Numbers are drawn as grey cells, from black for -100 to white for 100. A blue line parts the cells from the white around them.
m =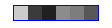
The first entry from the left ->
59
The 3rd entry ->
-75
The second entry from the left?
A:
-54

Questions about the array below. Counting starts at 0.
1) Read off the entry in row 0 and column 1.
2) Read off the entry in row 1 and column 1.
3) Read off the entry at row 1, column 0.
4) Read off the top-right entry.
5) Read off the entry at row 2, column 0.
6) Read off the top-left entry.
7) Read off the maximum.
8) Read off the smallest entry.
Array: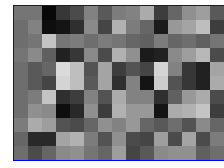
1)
-8
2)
2
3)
-14
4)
-30
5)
-14
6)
-8
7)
71
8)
-94

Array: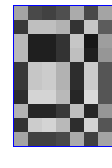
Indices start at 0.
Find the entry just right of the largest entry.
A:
-33
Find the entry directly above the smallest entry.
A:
55
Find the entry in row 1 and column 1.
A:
50
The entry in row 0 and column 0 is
29
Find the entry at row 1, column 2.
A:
50
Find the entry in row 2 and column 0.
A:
45
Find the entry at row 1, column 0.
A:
-55
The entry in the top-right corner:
29
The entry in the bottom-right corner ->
29
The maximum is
71
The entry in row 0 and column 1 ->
-43
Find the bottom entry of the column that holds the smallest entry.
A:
-49
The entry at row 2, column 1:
-76
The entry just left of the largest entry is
-70
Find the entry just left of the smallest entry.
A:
55
